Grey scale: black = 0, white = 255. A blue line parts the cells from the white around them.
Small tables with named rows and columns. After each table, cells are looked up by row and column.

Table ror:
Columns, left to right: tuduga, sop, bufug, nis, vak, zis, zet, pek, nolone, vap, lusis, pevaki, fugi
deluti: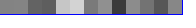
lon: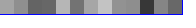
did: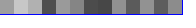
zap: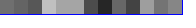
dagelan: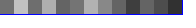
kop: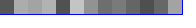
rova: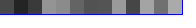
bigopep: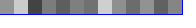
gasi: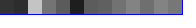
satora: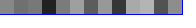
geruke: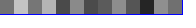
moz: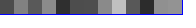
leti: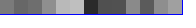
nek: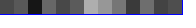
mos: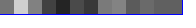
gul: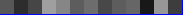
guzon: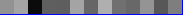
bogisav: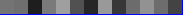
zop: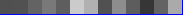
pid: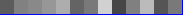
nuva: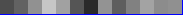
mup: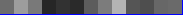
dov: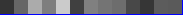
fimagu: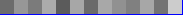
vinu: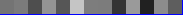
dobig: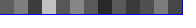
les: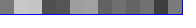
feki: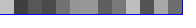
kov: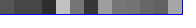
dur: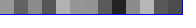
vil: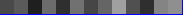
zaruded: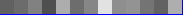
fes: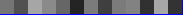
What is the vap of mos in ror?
91
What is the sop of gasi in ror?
45
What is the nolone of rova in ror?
154
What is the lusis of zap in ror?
158
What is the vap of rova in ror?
70
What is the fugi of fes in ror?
51
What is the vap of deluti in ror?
140
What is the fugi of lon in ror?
104
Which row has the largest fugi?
fimagu

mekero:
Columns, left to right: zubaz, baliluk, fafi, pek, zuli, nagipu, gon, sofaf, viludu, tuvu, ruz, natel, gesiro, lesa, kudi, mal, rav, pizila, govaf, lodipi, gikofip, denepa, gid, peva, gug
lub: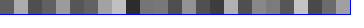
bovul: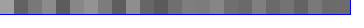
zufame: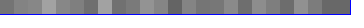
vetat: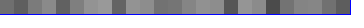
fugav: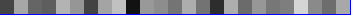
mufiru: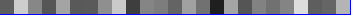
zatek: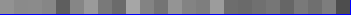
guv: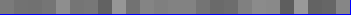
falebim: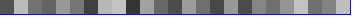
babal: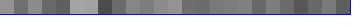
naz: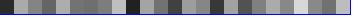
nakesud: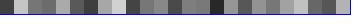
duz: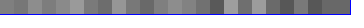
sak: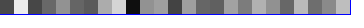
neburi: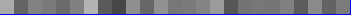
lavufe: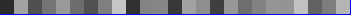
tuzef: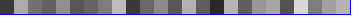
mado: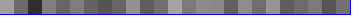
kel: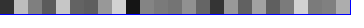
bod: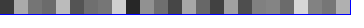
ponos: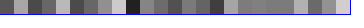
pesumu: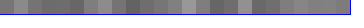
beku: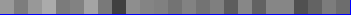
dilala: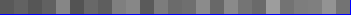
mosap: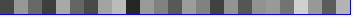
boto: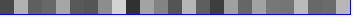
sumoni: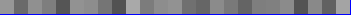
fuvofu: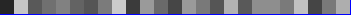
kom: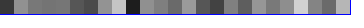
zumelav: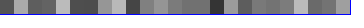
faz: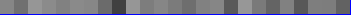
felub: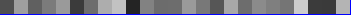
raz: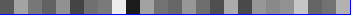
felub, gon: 109
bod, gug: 176
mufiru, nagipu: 89
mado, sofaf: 85
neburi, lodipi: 117
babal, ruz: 125
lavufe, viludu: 198
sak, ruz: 146
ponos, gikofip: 123
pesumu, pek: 108
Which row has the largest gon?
neburi

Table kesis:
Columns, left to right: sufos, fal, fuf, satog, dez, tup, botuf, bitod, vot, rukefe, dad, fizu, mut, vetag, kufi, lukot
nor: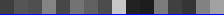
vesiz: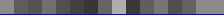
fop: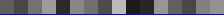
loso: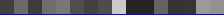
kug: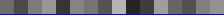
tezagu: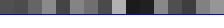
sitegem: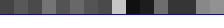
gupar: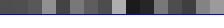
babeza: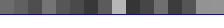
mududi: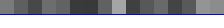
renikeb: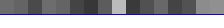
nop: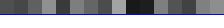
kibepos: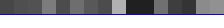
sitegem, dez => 83
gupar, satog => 144
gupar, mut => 77
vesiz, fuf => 83
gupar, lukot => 155
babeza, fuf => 78
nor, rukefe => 33
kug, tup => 132
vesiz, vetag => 98

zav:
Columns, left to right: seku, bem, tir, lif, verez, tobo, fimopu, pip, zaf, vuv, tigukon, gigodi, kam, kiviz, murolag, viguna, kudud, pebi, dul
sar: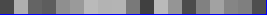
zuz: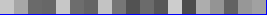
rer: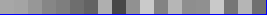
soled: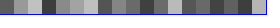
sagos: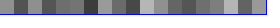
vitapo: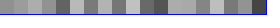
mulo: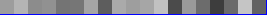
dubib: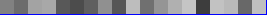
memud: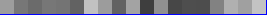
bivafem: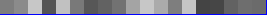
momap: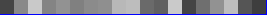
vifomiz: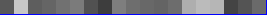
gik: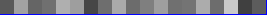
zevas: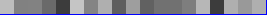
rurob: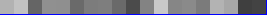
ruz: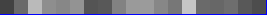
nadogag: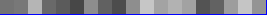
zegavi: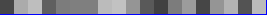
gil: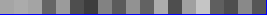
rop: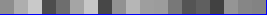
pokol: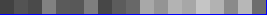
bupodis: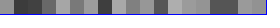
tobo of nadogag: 71
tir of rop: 201
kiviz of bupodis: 155
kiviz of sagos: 85
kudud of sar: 133
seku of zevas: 189
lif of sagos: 85
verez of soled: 138
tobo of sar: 154
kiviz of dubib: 197
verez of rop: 110
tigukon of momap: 106
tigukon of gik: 127
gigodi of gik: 159
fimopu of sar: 186

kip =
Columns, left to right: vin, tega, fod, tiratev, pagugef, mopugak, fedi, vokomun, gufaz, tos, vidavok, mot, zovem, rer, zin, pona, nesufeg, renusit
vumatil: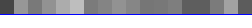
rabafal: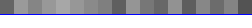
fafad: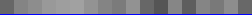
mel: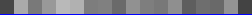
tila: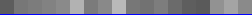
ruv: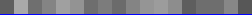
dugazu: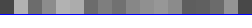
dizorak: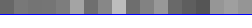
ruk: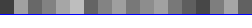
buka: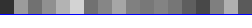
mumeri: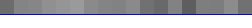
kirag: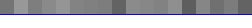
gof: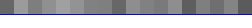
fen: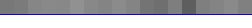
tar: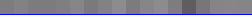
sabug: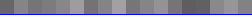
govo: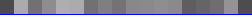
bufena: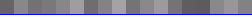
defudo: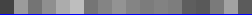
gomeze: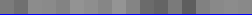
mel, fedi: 125
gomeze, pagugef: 131
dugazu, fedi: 108
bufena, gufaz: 163
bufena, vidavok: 137
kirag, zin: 134
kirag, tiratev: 138
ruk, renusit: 97
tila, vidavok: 114
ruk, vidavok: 141
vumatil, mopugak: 190
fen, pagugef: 136
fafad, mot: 85
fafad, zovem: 134
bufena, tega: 136
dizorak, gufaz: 189
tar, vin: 125
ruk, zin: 71
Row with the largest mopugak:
buka

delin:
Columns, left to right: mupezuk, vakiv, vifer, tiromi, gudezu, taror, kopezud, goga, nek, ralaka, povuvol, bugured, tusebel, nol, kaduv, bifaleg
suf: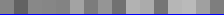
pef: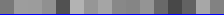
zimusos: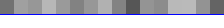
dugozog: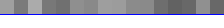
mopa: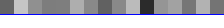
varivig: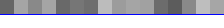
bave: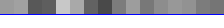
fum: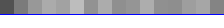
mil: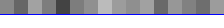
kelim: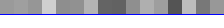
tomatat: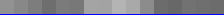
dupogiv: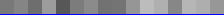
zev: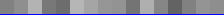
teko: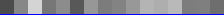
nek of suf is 113
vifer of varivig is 137
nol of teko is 125
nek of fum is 143
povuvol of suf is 171
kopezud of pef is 150
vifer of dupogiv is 110

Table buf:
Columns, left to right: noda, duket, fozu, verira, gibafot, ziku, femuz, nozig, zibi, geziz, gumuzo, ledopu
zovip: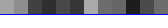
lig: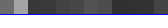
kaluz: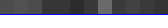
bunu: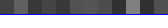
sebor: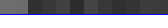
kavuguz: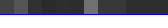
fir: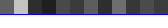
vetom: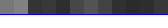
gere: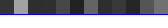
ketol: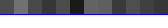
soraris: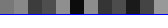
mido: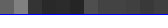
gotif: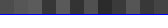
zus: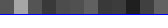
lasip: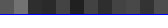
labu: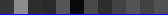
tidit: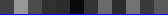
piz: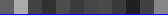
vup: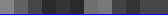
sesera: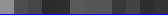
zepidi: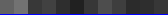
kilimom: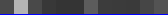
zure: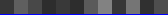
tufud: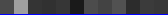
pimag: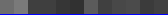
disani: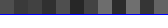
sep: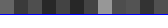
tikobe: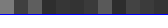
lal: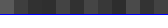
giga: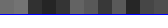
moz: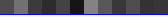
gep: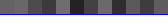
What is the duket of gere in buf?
162
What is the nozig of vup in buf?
120
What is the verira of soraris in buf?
78
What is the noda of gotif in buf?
77
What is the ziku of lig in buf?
71
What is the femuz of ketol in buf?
99
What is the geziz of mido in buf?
64
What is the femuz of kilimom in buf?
92
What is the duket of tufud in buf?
159
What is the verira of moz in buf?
44
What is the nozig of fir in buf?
46
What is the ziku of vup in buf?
42
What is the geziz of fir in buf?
55
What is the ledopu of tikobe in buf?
52
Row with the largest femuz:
zovip

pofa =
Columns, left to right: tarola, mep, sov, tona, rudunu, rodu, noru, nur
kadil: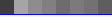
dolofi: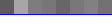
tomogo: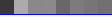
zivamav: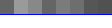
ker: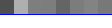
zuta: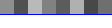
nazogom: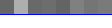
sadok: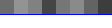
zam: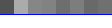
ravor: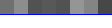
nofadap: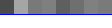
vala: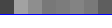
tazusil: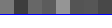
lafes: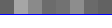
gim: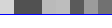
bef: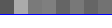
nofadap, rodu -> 111
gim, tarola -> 214
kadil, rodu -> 123
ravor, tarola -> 112
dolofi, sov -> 125
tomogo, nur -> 113
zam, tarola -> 82
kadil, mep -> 165
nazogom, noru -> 117
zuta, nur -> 111
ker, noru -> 131
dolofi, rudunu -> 103
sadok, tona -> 69
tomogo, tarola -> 56
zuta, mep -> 80
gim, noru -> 155
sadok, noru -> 99
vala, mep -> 162

